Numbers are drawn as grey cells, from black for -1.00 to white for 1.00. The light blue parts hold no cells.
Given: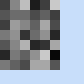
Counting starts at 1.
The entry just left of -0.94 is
0.58
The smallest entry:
-0.94
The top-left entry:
-0.51
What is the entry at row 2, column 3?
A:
-0.15
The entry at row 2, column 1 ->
-0.33
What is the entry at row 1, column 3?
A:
0.49
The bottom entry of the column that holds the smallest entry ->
-0.33
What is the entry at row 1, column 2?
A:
0.05
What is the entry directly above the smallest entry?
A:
0.31
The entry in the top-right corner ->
0.58

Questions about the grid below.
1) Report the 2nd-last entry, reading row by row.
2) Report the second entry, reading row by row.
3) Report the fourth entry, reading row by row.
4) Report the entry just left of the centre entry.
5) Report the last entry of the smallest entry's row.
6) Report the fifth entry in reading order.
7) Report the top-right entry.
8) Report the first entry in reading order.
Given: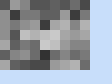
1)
0.40
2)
0.21
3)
-0.33
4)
0.40
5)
-0.05
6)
-0.33
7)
-0.43
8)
-0.33

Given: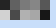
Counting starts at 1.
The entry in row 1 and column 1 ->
-0.72
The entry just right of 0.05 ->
-0.32
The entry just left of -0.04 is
-0.24

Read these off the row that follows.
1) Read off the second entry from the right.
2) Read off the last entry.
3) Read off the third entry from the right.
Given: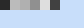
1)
0.74
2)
-0.49
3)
0.13

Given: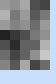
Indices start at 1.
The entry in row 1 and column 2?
0.13
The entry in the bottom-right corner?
-0.15
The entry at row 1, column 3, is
0.31
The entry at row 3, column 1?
0.21
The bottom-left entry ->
0.03
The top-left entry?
0.21
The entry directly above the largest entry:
0.40
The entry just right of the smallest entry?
-0.56
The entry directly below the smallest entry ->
-0.39
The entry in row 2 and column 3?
0.21

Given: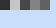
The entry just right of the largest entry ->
-0.44
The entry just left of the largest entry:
-0.62
